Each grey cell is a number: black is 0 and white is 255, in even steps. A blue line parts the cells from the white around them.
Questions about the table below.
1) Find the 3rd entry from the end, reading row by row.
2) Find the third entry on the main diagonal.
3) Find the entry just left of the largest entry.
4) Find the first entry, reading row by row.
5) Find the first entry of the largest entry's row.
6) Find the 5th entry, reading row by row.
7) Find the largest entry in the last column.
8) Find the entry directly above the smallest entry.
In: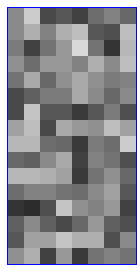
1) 115
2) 115
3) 153
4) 137
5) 123
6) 65
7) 204
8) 130

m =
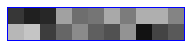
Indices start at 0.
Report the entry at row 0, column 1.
32
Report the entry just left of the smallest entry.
147
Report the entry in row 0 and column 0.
55
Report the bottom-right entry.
89
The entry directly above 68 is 175
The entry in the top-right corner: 132
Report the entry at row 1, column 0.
183

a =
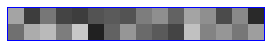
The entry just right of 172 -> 186
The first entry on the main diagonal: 164
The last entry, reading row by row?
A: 158
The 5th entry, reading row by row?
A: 61
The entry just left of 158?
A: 119
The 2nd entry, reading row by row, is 61
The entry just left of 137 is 75
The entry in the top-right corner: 41
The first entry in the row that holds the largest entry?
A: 112
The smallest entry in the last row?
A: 33

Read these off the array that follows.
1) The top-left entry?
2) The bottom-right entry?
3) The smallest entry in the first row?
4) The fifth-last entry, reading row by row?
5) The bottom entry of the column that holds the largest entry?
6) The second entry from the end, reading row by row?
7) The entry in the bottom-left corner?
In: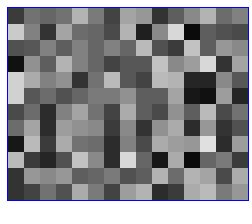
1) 59
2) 151
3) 51
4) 59
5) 186
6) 122
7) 51

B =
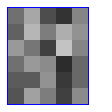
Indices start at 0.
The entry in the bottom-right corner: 139
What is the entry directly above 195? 174
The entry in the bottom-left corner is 84
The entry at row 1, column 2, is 125
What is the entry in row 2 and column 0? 153
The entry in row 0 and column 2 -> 77
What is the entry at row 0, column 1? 167
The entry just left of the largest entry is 64
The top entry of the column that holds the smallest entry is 51

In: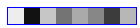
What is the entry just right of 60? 183
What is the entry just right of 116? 170

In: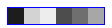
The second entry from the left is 211
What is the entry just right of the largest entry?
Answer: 77
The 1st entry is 29

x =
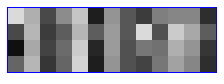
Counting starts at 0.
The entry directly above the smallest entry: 73
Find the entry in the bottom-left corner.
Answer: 101
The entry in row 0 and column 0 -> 218
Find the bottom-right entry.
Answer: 46
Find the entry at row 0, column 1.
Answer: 175
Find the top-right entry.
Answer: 46
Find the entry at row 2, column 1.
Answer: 168
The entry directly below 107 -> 101
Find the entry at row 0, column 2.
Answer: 73

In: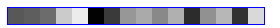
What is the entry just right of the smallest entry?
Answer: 58
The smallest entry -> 2
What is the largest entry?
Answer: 236

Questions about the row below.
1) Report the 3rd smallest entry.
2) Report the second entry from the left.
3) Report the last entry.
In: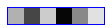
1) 137
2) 70
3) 225
